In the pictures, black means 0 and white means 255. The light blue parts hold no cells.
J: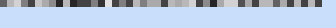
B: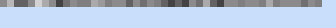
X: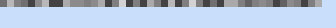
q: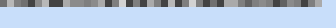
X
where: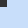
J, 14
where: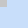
J, 5
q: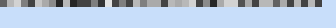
J
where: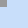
B, 14
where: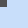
J, 34

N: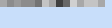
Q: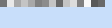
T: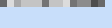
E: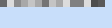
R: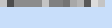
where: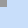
N, 2
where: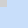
N, 10
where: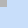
R, 11
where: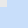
Q, 1

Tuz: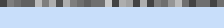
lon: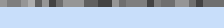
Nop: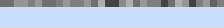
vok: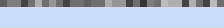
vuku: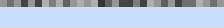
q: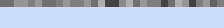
Nop
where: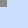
Nop, 17
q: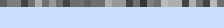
vok
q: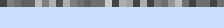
Tuz
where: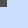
Tuz, 8
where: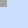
Tuz, 18

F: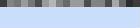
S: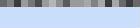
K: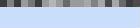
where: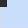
F, 18
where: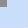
S, 8
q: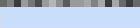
S
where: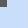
S, 9

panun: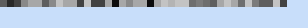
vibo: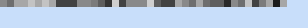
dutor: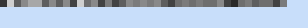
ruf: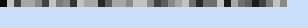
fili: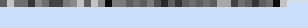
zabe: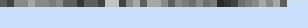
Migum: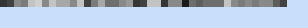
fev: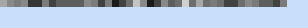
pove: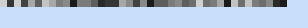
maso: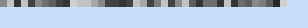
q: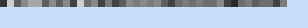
dutor
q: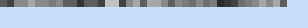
zabe
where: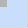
panun, 24
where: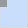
Migum, 18
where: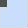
fili, 22

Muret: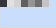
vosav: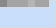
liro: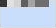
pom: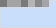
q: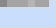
vosav
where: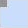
Muret, 4

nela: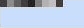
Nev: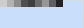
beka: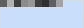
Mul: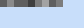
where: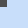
Nev, 3
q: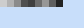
Nev
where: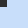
beka, 6
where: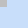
nela, 7
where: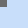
Nev, 5

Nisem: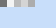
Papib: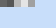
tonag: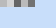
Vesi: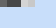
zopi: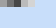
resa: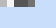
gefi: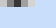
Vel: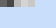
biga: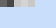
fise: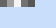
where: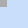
Nisem, 4
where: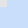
Papib, 3

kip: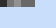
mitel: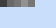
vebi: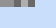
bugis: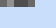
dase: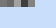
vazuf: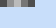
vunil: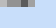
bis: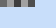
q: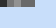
kip
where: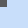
vunil, 3
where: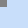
dase, 4
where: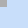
vebi, 3

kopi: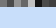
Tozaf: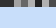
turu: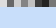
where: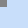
turu, 3
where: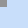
kopi, 2

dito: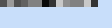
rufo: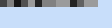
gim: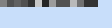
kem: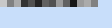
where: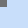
gim, 11
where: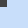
rufo, 0
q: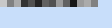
kem
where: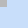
gim, 10
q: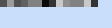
dito
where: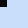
dito, 6
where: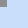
dito, 9

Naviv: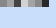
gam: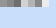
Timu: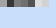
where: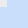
gam, 6
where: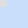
Timu, 5
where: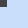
Naviv, 2
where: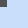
Timu, 4
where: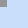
gam, 0
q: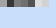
Timu
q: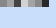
Naviv

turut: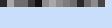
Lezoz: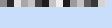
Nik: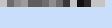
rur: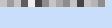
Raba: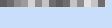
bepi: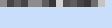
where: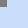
turut, 9
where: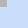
rur, 13
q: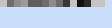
Nik
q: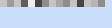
rur
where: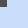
bepi, 9

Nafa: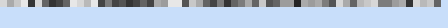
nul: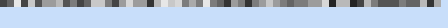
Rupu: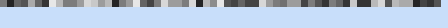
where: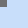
Rupu, 40
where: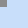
Rupu, 30

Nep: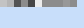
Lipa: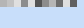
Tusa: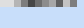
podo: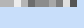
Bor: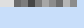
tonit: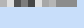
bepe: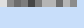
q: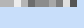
podo
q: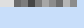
Bor
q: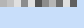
Lipa
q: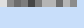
bepe
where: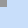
Nep, 9

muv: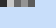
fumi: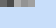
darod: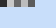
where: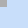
fumi, 2
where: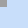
fumi, 4

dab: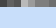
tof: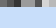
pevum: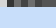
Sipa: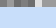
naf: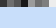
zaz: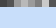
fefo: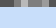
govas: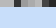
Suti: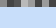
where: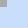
govas, 4
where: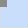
Suti, 0
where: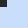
govas, 7
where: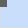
dab, 1
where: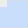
naf, 7

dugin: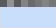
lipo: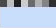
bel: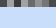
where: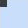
bel, 2
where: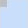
lipo, 1

